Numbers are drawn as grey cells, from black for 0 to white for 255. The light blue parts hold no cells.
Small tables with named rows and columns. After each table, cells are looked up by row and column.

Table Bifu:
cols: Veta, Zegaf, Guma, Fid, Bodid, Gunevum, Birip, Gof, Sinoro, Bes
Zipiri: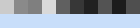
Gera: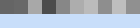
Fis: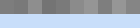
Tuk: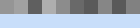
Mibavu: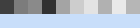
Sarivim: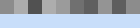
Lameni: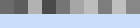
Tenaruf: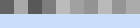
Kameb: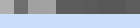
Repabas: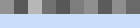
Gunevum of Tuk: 105
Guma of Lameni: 178
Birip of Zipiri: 33
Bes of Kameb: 93
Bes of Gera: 144
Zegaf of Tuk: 161
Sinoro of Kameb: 88
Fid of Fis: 116
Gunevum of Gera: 173
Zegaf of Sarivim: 172
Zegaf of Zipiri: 138
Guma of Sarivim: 81
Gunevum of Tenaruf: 161
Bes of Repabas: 105
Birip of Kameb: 90
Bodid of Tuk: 140
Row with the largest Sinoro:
Mibavu

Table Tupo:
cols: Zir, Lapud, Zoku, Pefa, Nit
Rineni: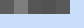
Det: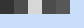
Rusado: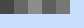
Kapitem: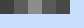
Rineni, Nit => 89
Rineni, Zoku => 85
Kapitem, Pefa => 89
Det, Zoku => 215
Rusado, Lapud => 103
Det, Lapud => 77
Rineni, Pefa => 82
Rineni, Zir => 92
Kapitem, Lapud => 93
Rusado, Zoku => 141
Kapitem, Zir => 64
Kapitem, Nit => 72
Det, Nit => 87
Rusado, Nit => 119
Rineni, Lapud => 125
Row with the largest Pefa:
Rusado

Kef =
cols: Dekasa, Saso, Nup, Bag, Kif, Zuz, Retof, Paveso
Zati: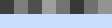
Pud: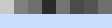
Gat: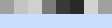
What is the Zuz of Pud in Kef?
75
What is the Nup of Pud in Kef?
111
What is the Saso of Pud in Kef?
128
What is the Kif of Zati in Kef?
115
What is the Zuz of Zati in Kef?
56
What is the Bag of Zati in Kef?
158
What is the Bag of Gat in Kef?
123
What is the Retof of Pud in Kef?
84
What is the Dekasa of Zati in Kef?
62
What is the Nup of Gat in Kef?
208
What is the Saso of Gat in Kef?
196
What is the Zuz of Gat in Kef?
41
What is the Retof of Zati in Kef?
113

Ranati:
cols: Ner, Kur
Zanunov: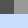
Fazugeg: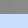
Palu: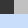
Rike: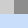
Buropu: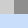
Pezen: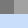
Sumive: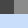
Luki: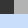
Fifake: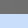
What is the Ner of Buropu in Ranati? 206
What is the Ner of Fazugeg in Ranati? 137
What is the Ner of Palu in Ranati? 54
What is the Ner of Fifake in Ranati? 112
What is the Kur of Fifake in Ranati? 111
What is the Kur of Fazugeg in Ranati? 139
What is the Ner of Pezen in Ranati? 120
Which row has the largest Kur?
Palu

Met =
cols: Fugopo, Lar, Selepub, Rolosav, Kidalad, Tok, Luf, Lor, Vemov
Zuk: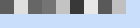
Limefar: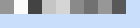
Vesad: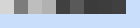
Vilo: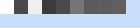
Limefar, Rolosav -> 197
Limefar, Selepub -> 67
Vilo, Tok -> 117
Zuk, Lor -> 89
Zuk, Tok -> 56
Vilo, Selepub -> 240
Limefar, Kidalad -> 213
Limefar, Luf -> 113
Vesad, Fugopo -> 213
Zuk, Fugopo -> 93
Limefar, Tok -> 138
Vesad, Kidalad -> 64
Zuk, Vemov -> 192

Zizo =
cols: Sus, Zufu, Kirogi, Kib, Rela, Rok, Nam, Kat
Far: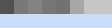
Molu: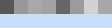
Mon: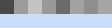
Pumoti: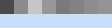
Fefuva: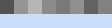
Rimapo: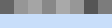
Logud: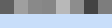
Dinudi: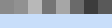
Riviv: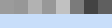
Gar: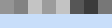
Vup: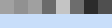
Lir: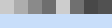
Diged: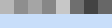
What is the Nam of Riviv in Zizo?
67
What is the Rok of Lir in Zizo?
112
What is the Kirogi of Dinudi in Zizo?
184
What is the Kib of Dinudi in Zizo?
117
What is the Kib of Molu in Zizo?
162
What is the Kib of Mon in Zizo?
153
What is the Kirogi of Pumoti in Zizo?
198
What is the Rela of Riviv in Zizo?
193
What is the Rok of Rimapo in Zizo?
151
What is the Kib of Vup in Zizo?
107
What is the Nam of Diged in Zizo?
67
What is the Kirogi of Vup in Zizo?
160
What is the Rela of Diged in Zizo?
199
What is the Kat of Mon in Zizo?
165
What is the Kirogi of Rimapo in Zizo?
165
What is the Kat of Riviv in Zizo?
95
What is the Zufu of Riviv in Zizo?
151
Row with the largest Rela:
Lir

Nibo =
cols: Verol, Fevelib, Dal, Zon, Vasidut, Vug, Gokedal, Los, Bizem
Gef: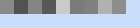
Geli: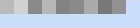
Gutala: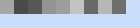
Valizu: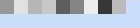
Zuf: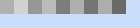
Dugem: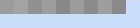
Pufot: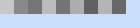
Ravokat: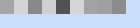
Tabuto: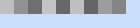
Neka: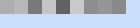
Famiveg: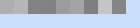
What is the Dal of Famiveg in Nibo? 131
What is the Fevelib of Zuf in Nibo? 210
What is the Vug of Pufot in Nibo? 173
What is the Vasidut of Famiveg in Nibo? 156
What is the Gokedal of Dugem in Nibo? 139
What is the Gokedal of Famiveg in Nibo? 127
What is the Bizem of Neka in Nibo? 137
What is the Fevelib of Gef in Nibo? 82
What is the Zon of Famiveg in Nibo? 130
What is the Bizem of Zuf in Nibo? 106
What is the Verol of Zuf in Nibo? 177
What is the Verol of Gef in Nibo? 137
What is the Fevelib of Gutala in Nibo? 74
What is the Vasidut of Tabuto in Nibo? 104
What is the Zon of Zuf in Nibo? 187
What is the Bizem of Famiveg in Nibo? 133
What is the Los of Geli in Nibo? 120
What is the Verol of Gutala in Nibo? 166
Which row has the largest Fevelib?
Valizu

